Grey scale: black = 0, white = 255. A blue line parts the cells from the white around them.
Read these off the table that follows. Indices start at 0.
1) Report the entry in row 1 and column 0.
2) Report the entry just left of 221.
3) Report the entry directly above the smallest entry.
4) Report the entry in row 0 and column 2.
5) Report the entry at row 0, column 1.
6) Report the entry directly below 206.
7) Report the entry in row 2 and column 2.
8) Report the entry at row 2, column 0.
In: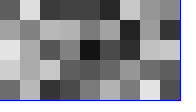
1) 162
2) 94
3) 122
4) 59
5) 221
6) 109
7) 86
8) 227

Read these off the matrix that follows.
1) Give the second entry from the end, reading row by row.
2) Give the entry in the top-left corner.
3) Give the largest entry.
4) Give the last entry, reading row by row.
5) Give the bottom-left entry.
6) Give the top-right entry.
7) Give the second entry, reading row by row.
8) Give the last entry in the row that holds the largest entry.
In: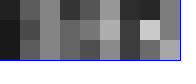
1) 107
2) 33
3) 202
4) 166
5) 25
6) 125
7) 92
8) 125
